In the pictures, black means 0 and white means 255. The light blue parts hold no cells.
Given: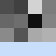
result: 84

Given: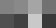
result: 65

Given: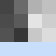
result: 54

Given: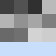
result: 112

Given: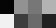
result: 61

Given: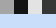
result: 19

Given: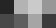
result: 94

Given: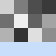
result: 50

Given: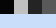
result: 192
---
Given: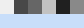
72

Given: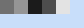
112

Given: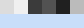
240

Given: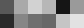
134

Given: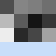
55

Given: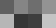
147
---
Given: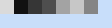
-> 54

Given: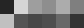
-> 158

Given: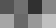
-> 48

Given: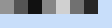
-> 17

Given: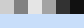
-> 229

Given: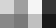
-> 245

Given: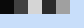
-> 213

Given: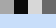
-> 215
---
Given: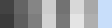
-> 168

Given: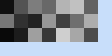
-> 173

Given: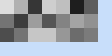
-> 145

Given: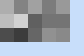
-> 116

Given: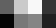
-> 53

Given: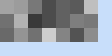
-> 120

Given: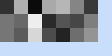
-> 126
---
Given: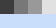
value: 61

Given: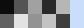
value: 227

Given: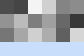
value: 208

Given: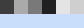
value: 121

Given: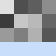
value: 154

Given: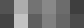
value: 95

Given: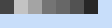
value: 116

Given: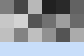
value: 191
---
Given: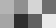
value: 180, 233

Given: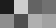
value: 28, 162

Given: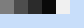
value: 125, 240

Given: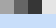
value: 165, 229

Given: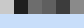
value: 201, 138

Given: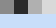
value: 138, 217

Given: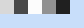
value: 216, 32

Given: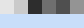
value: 229, 148

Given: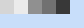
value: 213, 56
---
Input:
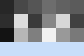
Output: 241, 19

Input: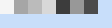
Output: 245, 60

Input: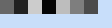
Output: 204, 5

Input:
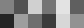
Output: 227, 37

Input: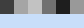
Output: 194, 30

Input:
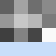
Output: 249, 63

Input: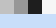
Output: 246, 30

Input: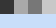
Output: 200, 53
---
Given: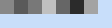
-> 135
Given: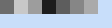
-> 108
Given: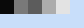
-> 9
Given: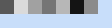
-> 88
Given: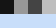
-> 20
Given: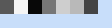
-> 88
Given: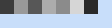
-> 60
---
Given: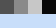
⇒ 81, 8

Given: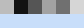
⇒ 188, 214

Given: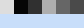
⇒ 221, 74

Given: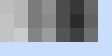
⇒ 189, 111

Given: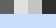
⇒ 97, 47

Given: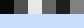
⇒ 10, 129

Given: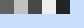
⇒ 98, 36

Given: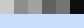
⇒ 202, 14
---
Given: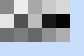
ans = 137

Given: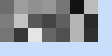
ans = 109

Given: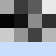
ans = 169

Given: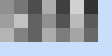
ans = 144

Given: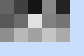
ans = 100

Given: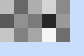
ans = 190

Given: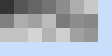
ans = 52

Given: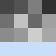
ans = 69
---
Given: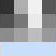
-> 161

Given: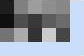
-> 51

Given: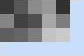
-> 125

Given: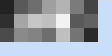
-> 191

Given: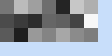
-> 167

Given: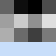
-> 107
